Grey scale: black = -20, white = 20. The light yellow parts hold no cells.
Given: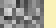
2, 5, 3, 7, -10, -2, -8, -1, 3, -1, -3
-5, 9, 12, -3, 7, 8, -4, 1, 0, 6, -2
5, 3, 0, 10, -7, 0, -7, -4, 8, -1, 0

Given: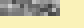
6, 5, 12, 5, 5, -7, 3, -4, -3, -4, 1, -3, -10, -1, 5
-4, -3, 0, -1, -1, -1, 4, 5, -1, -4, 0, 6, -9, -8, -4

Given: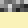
3, 1, 14, -4, -4, -9, -14

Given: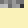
9, 10, -3, 4, 5, -12

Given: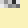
17, 12, 1, 4, -3

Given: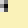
2, -18
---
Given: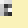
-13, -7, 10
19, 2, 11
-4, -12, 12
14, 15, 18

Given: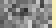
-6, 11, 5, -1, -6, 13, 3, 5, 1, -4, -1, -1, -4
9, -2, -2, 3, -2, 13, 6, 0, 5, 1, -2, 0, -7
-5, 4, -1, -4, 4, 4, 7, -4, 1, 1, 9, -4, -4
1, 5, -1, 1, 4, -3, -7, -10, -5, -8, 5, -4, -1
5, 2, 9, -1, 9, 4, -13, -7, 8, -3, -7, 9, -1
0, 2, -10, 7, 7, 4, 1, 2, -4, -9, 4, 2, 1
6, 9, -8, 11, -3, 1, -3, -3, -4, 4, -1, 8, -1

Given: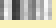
11, 18, 7, 12, 0, 3, 12, 6, -9, -11, 13, 16, -1
8, 16, 8, 16, 0, 4, 10, 6, -8, -10, 13, 19, 2
10, 18, 7, 13, 0, 3, 12, 6, -9, -11, 13, 17, 0
12, 19, 6, 10, -1, 2, 13, 6, -10, -11, 12, 14, -2
11, 19, 6, 11, -1, 3, 12, 6, -9, -11, 13, 15, -1

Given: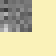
-6, -3, -5, 5, -2, 3, 13, 6
-4, 1, -4, 3, 0, 2, 9, 2
0, -3, 2, -5, 0, -1, 0, -2
-1, -2, -4, 0, -4, -1, -7, 3
-6, -4, -5, 4, -1, 1, 8, 4
1, -2, 2, -5, -1, -4, -11, -7
-2, -2, 0, 0, -1, -1, 1, 0
-1, -1, -3, -1, -3, -2, -8, -1

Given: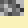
9, -4, -4, -9, 0, 10
-12, 1, -4, 10, 4, -5
8, -10, -4, -2, 10, 0
9, 10, -4, -8, -1, -6

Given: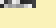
-10, 17, 12, 4, 3, 7, 4, 10, -13
-10, -12, -13, -14, 13, 17, -3, -11, 16

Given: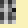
12, 0, 14, 1
-4, -10, 7, -11
2, -8, 8, -11
-17, 0, 11, 5
9, -5, 11, -7
2, -13, 5, -11

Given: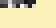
15, -15, 7, 19, -14, 4, 17, -11, -13
-15, -14, -17, -7, -7, -4, 13, -3, -4
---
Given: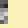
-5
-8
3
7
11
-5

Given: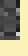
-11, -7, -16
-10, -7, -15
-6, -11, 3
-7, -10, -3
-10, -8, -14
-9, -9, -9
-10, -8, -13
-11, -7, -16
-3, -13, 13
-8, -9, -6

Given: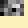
-16, 4, -1
-13, 0, 15
-6, -5, 0
-19, -6, 7

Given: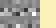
0, -2, 7, 4, 4
-1, 0, -1, 2, 3
-8, -4, 3, -12, 8
11, 8, -11, 5, 20
1, 1, 1, 1, 1
-2, 2, 1, 3, 3
8, -6, 16, 2, 5

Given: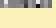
0, 0, 0, -7, 0, 0, -2
1, 1, 1, -11, 0, -1, -3

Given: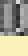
-6, 0, 14, -7
-3, 4, -13, 5
-6, 3, -10, 4
-6, 3, -10, 4
-3, 4, -13, 5
-6, 3, -10, 4
-3, 4, -13, 4
-9, -1, 12, -5
8, 6, -5, -4

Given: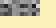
5, 7, 0, 4, 8
-7, -2, 0, -9, -16
1, -7, 3, 5, 0
-5, -7, 2, -4, -11

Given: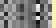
5, 7, 2, 2, -5, -2, 10
-6, 1, -4, 0, 0, -11, -7
-3, 1, -4, -1, 0, -9, -6
9, 7, 2, 0, -7, -2, 11
-5, 1, -4, -1, 0, -11, -7
7, 7, 2, 1, -6, -2, 11
5, 7, 2, 2, -5, -3, 9

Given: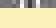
-1, -2, -3, 1, -1, -3, -3
-2, -1, -1, 1, -1, 0, -2
